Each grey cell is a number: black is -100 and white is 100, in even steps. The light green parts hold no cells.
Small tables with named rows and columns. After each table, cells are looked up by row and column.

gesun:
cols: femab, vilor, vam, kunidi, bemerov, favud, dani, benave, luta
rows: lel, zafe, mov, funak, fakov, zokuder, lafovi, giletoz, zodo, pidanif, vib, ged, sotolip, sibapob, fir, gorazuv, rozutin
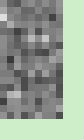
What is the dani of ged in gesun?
-29
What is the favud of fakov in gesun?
-37
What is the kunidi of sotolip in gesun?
-41
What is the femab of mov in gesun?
74
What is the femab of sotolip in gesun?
-22
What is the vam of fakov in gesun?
-48
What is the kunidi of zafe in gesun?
-19
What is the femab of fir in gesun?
-48
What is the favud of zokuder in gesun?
12
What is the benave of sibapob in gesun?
-4
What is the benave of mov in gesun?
-47
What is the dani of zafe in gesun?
-15
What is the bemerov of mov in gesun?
-6
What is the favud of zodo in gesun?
4
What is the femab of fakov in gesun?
-13
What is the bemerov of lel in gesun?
10
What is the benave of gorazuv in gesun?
5
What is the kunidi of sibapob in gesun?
-2
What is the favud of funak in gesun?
-3
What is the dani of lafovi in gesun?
7

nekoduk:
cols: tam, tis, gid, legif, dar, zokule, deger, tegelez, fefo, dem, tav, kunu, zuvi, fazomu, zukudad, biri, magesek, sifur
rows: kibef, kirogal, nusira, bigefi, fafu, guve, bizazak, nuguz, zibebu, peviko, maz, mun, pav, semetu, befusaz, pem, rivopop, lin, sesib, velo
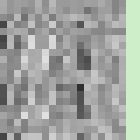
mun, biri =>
25
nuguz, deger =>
69
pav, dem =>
-5
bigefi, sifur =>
40
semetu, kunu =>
-38
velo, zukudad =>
11
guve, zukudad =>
16
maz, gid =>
55
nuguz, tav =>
30
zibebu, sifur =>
35
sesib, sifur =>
12

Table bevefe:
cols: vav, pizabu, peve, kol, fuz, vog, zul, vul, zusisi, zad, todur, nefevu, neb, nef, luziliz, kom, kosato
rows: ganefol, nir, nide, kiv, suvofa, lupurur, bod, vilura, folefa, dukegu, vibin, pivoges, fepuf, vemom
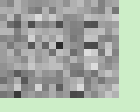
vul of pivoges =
5
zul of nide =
36
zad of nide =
8
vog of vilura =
22
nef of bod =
-42
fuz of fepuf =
8
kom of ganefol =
24
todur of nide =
11
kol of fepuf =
0
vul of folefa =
48
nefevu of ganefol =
47
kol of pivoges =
-31

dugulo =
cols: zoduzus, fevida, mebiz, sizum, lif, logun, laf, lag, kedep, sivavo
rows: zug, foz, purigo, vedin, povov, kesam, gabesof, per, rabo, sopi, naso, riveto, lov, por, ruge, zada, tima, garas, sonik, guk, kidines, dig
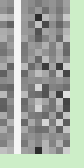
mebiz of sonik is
92
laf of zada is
3
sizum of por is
46
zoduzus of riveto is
8
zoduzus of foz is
13
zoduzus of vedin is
1
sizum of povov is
20
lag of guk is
9
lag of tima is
23
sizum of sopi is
45
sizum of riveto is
6
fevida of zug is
12
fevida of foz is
-3

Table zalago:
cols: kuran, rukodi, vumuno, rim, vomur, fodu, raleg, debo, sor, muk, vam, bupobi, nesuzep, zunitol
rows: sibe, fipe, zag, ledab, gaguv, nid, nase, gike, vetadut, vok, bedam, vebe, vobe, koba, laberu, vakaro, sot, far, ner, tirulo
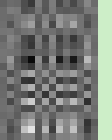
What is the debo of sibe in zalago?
-3
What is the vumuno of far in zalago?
-14
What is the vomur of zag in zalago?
7
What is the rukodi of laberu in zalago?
-43
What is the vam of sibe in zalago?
-43
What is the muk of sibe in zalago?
-19
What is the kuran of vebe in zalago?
-20
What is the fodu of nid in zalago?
-3
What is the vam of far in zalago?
30
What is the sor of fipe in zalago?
-27
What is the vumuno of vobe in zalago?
-23
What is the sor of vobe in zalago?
28
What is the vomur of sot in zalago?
11
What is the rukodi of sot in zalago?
-13
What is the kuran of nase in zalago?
-12
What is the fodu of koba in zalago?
1
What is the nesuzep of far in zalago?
-59
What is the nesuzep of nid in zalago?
4

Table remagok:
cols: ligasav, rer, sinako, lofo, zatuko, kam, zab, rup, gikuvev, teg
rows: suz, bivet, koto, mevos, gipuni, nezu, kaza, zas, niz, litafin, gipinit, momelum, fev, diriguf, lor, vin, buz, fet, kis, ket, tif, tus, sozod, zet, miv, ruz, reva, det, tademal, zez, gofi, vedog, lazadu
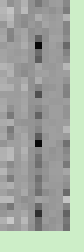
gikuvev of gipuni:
23
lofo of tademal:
12
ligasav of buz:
24
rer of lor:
23
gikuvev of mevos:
25
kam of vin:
7
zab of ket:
15
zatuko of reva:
17
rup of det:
17
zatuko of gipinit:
18
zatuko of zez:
14
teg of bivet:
-3
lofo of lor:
29
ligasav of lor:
31
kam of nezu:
-23
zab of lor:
23
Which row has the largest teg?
tademal

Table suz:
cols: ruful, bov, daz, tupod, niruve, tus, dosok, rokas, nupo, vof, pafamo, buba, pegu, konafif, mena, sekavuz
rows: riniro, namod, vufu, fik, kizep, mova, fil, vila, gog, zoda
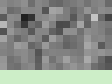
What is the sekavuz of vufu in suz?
-47
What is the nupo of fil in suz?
-6
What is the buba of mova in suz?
-4
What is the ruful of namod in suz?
16
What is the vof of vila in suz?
1
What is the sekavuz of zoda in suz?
-32
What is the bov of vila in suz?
-2
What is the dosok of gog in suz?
20
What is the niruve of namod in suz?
4
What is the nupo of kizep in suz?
-35
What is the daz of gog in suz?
-4
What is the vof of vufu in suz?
-2
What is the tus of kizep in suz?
5

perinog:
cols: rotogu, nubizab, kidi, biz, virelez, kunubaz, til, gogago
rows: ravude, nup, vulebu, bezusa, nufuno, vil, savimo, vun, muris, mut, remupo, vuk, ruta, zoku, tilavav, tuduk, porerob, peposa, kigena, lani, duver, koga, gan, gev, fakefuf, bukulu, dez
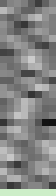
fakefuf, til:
41
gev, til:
22
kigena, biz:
16
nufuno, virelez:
4
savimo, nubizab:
6
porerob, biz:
45
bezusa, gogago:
-1
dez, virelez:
4
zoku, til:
-8
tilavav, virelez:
31

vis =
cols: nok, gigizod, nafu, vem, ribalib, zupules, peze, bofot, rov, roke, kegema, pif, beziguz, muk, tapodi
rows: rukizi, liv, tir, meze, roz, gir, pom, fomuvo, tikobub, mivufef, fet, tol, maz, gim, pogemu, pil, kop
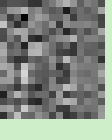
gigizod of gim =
-5
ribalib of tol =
3
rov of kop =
6
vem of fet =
67
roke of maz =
48
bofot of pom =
-13
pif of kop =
-21
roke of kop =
-61
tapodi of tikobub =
-60
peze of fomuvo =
5
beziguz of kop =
-40

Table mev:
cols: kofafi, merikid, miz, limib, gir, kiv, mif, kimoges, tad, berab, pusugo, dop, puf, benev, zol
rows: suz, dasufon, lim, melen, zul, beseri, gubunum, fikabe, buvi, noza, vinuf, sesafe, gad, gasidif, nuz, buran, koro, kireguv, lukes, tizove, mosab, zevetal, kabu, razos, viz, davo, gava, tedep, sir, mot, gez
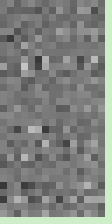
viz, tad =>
0
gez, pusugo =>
15
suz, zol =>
-15
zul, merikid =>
4
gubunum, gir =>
2
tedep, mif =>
-22
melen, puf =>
-15
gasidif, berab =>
2
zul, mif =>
-5
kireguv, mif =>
-8
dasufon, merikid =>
-24
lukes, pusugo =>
-19
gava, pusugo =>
6
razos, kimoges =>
-17
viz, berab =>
-13
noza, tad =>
2
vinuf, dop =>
-1
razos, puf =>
7
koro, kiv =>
-12
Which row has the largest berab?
buvi

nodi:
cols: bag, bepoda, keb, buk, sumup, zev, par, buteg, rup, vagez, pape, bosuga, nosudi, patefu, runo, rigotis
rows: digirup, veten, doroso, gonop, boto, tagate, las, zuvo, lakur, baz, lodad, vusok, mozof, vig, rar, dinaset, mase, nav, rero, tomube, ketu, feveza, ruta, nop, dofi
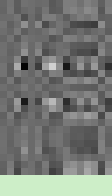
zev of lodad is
-6
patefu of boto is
-17
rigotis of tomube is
-23
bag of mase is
-24
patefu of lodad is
-39
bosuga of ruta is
-19
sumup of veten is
-14

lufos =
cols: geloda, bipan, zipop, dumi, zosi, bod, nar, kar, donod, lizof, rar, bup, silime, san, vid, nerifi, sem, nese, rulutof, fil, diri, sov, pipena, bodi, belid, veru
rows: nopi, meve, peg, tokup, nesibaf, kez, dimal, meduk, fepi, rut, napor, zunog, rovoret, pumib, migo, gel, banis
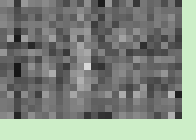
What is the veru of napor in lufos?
-13
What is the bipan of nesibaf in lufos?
-8
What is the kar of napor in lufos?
35
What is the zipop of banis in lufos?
-70
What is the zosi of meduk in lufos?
11
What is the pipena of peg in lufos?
-3
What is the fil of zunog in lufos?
1
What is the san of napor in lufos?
-12
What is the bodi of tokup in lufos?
-17
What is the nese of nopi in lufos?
-20
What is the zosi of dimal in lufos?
-69
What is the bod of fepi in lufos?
-43
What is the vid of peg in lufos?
-50
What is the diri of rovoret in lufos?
16
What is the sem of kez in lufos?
-8

